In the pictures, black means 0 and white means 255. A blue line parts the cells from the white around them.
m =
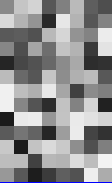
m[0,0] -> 137
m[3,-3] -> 179
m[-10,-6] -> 165
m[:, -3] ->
[186, 179, 147, 179, 169, 176, 64, 130, 234, 235, 142, 220, 82]
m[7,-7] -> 134
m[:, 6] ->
[94, 86, 131, 57, 45, 187, 139, 212, 225, 68, 80, 189, 238]
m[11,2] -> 65
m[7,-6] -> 84
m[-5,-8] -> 27
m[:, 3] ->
[87, 41, 185, 110, 104, 197, 232, 44, 150, 37, 218, 183, 59]
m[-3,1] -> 27
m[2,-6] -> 81
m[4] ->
[37, 71, 82, 104, 139, 169, 45, 49]
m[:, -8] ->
[137, 217, 89, 134, 37, 187, 240, 240, 27, 90, 200, 189, 152]
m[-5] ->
[27, 233, 236, 150, 195, 234, 225, 212]
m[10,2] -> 195
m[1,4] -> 231
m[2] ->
[89, 93, 81, 185, 214, 147, 131, 236]
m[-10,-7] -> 78
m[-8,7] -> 88
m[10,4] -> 201

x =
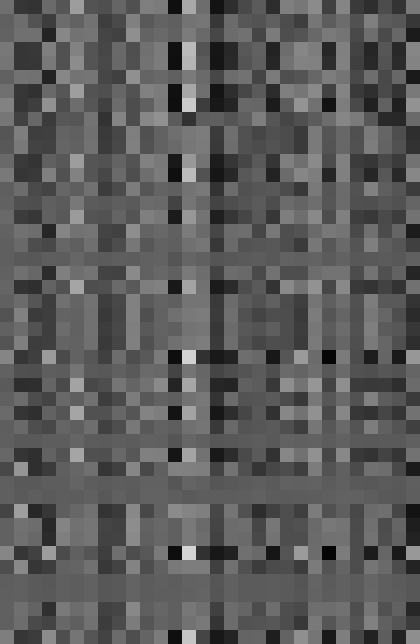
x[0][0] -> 111
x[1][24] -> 108
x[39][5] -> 96
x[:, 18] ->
[91, 83, 69, 97, 95, 68, 90, 102, 126, 70, 76, 89, 97, 86, 91, 88, 70, 86, 92, 74, 90, 82, 68, 83, 70, 104, 91, 92, 85, 88, 87, 93, 90, 53, 94, 97, 45, 70, 73, 105, 60, 91, 91, 76, 84, 101]
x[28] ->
[96, 108, 77, 68, 104, 95, 113, 61, 74, 124, 88, 98, 94, 114, 120, 52, 107, 83, 85, 90, 76, 56, 120, 87, 106, 82, 129, 93, 85, 59]
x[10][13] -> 119
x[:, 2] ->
[51, 83, 112, 56, 55, 113, 49, 62, 103, 62, 67, 52, 57, 74, 78, 55, 109, 77, 88, 103, 47, 85, 59, 82, 61, 63, 79, 47, 77, 47, 78, 89, 47, 47, 89, 94, 39, 109, 104, 65, 54, 90, 90, 99, 74, 60]
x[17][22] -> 119
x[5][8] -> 64
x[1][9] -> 128
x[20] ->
[101, 51, 47, 99, 82, 165, 78, 80, 106, 89, 126, 129, 24, 163, 113, 27, 43, 77, 90, 51, 137, 115, 146, 71, 137, 57, 52, 66, 51, 113]
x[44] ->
[96, 109, 74, 68, 103, 95, 113, 60, 75, 124, 85, 99, 95, 114, 121, 52, 108, 82, 84, 87, 77, 56, 121, 85, 105, 83, 129, 96, 84, 60]
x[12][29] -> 135
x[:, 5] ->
[157, 98, 114, 130, 140, 115, 158, 109, 86, 96, 97, 157, 130, 94, 120, 155, 114, 95, 102, 110, 165, 100, 98, 97, 98, 98, 117, 163, 95, 165, 95, 101, 165, 102, 100, 92, 103, 113, 111, 96, 100, 93, 93, 108, 95, 117]
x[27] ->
[90, 46, 47, 101, 74, 163, 72, 78, 117, 100, 114, 138, 36, 166, 104, 38, 36, 96, 92, 56, 143, 115, 150, 67, 143, 59, 57, 58, 46, 107]
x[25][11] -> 122
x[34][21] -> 96
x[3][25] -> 67
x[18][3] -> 94
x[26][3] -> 94
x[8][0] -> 118
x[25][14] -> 49
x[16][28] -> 101
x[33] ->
[72, 149, 47, 59, 95, 102, 112, 54, 64, 134, 73, 96, 129, 128, 126, 67, 115, 80, 53, 71, 77, 62, 124, 83, 96, 75, 112, 109, 73, 27]
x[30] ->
[94, 105, 78, 72, 101, 95, 110, 65, 78, 120, 88, 98, 94, 112, 117, 57, 105, 84, 87, 90, 79, 62, 118, 87, 105, 84, 125, 96, 84, 64]
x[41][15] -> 86
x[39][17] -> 112
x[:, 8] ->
[101, 74, 65, 105, 104, 64, 102, 108, 132, 71, 72, 99, 106, 75, 94, 100, 65, 77, 94, 66, 106, 72, 70, 73, 69, 109, 96, 117, 74, 103, 78, 94, 104, 64, 93, 96, 59, 65, 67, 111, 67, 89, 89, 69, 75, 107]
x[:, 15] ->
[19, 55, 71, 22, 21, 71, 20, 24, 95, 59, 57, 29, 22, 51, 67, 31, 70, 56, 85, 67, 27, 58, 59, 55, 58, 25, 69, 38, 52, 23, 57, 86, 25, 67, 86, 93, 71, 69, 66, 24, 64, 86, 85, 64, 52, 24]
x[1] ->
[96, 109, 83, 61, 108, 98, 114, 62, 74, 128, 89, 99, 95, 115, 118, 55, 107, 87, 83, 95, 77, 62, 118, 93, 108, 81, 127, 91, 87, 55]
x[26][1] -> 80
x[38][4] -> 127
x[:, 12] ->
[15, 95, 97, 16, 15, 96, 16, 14, 91, 111, 106, 25, 15, 95, 67, 27, 96, 95, 85, 96, 24, 95, 112, 95, 112, 14, 68, 36, 94, 19, 94, 85, 21, 129, 86, 94, 139, 96, 96, 14, 121, 93, 94, 95, 95, 15]
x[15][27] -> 74

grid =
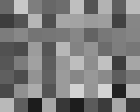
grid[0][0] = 105
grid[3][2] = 156
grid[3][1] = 75
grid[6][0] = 73
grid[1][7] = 158
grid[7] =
[185, 94, 28, 167, 55, 29, 91, 59, 168, 57]
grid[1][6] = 155
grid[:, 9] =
[187, 134, 133, 119, 166, 120, 183, 57]
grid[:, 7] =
[179, 158, 120, 108, 193, 138, 212, 59]
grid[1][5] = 163
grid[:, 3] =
[103, 79, 118, 85, 93, 97, 84, 167]
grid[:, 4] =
[109, 166, 120, 183, 152, 155, 155, 55]
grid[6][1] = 144
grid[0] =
[105, 200, 126, 103, 109, 191, 84, 179, 94, 187]
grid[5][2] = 147
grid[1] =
[61, 83, 182, 79, 166, 163, 155, 158, 65, 134]
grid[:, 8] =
[94, 65, 127, 126, 61, 93, 34, 168]
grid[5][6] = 152
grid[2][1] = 136

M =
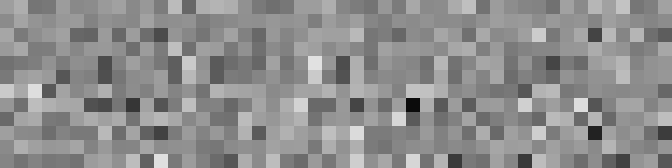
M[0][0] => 158
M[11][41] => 109
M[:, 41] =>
[138, 148, 168, 151, 106, 136, 126, 221, 105, 171, 155, 109]
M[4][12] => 94
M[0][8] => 161
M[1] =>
[139, 164, 148, 141, 152, 154, 131, 145, 140, 136, 162, 141, 143, 146, 124, 133, 138, 144, 143, 151, 146, 149, 126, 156, 145, 158, 134, 126, 143, 139, 146, 139, 140, 133, 145, 158, 152, 154, 141, 153, 145, 148, 133, 159, 150, 139, 133, 140]
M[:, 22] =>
[157, 126, 164, 159, 225, 202, 162, 105, 115, 148, 121, 154]
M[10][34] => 146
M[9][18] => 91
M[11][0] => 133
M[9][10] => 97
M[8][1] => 164
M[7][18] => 165
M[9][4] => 131
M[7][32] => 156
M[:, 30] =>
[138, 146, 133, 149, 112, 117, 193, 173, 146, 154, 144, 114]
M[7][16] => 104
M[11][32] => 58
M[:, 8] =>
[161, 140, 104, 143, 130, 118, 124, 118, 171, 109, 132, 145]
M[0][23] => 174
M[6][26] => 169
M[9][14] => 131
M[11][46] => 158
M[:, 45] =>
[118, 139, 181, 123, 132, 141, 139, 165, 142, 153, 135, 148]
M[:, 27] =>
[151, 126, 125, 161, 150, 138, 152, 107, 142, 123, 116, 167]
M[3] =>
[154, 168, 124, 125, 152, 135, 151, 153, 143, 110, 156, 123, 191, 112, 160, 156, 121, 145, 112, 139, 129, 166, 159, 138, 150, 135, 119, 161, 150, 153, 149, 139, 167, 173, 127, 154, 122, 131, 135, 135, 150, 151, 172, 153, 147, 123, 131, 167]
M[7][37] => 208
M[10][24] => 146
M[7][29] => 11
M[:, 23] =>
[174, 156, 160, 138, 151, 123, 178, 105, 148, 191, 174, 119]
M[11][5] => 114
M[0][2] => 117
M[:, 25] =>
[124, 158, 185, 135, 175, 176, 180, 69, 139, 219, 175, 206]
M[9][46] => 111

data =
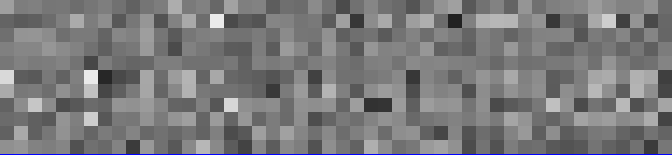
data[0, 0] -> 159
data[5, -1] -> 63
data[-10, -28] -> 130
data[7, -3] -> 80
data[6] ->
[170, 120, 123, 110, 144, 123, 193, 70, 95, 122, 166, 101, 136, 178, 120, 114, 114, 109, 98, 57, 123, 155, 92, 180, 128, 88, 141, 156, 146, 77, 140, 130, 136, 80, 141, 119, 146, 132, 143, 91, 142, 128, 184, 143, 94, 180, 143, 70]
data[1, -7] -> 97
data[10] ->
[144, 149, 130, 126, 133, 81, 112, 105, 131, 59, 152, 113, 88, 137, 183, 137, 92, 67, 134, 92, 137, 126, 82, 143, 118, 98, 175, 141, 112, 120, 154, 162, 145, 76, 115, 82, 125, 108, 111, 89, 83, 88, 116, 98, 88, 113, 59, 119]
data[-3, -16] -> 130
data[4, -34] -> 113
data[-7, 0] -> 119
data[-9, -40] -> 135
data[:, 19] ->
[93, 133, 109, 92, 122, 84, 57, 141, 124, 124, 92]
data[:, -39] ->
[97, 119, 129, 120, 101, 83, 122, 145, 119, 132, 59]
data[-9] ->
[111, 148, 149, 140, 111, 122, 122, 100, 135, 129, 158, 118, 90, 119, 127, 131, 114, 114, 123, 109, 139, 118, 117, 145, 95, 111, 115, 90, 115, 131, 110, 134, 123, 100, 129, 118, 100, 116, 130, 131, 133, 85, 123, 113, 133, 98, 133, 102]
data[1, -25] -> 91
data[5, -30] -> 94
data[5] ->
[217, 93, 89, 121, 98, 128, 234, 39, 73, 83, 167, 109, 156, 180, 100, 168, 103, 98, 94, 84, 101, 140, 65, 140, 113, 113, 119, 124, 137, 55, 133, 121, 98, 126, 149, 134, 169, 129, 140, 92, 101, 125, 166, 171, 132, 177, 168, 63]
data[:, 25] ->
[113, 55, 111, 87, 109, 113, 88, 158, 111, 127, 98]
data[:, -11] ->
[149, 133, 116, 120, 112, 129, 132, 100, 148, 153, 108]
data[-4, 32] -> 149
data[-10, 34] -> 177
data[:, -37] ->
[125, 83, 118, 112, 126, 109, 101, 134, 123, 113, 113]
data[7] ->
[98, 141, 198, 140, 77, 88, 107, 101, 148, 145, 155, 134, 100, 98, 128, 86, 214, 143, 137, 141, 108, 145, 142, 147, 101, 158, 50, 52, 156, 95, 157, 147, 149, 116, 143, 74, 90, 100, 120, 192, 146, 75, 115, 101, 185, 80, 113, 165]
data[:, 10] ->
[117, 150, 158, 154, 104, 167, 166, 155, 147, 104, 152]
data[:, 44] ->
[130, 64, 133, 102, 124, 132, 94, 185, 137, 100, 88]
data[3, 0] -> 128
